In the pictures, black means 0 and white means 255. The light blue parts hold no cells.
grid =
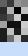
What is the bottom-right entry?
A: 42
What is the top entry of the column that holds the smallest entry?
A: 149
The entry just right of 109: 204
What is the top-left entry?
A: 96
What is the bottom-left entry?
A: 28
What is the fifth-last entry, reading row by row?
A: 191

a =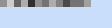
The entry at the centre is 116
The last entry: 160
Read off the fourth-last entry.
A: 73
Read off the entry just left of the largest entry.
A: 145

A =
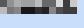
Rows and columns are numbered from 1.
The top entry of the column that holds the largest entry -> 217
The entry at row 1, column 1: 89
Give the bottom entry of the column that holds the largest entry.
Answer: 77
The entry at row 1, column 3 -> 173
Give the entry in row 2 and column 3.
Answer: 133
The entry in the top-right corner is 201

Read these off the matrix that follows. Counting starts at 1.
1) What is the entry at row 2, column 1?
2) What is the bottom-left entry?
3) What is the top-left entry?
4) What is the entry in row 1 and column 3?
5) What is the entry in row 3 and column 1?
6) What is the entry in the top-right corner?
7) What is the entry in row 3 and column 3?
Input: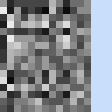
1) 235
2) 84
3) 153
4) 70
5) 55
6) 139
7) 139

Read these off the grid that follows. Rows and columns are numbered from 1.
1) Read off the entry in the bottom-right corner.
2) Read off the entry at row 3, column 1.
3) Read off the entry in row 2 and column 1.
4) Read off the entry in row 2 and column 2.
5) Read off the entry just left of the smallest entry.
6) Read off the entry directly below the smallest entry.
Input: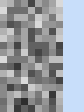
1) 165
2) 165
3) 217
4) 110
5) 82
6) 97

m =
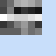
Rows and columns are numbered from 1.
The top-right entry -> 142
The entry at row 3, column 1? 255
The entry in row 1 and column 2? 110
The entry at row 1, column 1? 80
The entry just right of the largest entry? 224
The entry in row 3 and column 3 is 208

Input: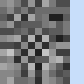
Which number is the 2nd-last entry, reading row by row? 108
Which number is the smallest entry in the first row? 62
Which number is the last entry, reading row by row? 76
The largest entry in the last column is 149
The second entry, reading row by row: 149
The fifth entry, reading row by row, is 149
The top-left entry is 135
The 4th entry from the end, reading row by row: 149
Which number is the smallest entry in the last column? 46
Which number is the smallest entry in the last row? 46
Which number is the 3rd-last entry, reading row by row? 135
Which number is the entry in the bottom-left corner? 135
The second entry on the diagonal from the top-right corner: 108
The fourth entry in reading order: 76
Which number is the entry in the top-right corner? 76
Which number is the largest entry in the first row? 165
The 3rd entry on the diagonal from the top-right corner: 32

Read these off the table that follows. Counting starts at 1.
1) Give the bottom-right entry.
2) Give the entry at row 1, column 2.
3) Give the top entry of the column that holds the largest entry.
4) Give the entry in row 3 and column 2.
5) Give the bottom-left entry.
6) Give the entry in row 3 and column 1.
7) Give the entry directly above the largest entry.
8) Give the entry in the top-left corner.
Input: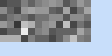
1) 115
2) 87
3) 127
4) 115
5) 176
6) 87
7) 192
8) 71

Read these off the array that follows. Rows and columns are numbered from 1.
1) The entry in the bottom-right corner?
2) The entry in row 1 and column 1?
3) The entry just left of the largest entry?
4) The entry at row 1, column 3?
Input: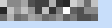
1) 96
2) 208
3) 122
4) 137

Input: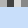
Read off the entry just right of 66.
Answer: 217
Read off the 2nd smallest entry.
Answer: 136
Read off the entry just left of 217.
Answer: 66

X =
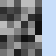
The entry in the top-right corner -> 101
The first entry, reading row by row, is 147
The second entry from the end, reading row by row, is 131
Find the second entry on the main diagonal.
73
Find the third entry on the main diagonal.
88
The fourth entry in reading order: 189
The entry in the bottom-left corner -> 116
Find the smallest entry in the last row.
31
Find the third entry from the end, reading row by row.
73
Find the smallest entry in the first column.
31
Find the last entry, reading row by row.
60
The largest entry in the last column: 189

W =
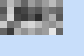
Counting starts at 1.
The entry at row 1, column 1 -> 129
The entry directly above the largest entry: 145
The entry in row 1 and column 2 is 187
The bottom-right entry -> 101
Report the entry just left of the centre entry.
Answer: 58
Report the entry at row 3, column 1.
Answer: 113
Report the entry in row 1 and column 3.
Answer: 145
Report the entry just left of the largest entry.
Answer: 157
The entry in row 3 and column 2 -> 214
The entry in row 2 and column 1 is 86
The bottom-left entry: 101
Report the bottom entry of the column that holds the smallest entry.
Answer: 145
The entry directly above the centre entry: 101
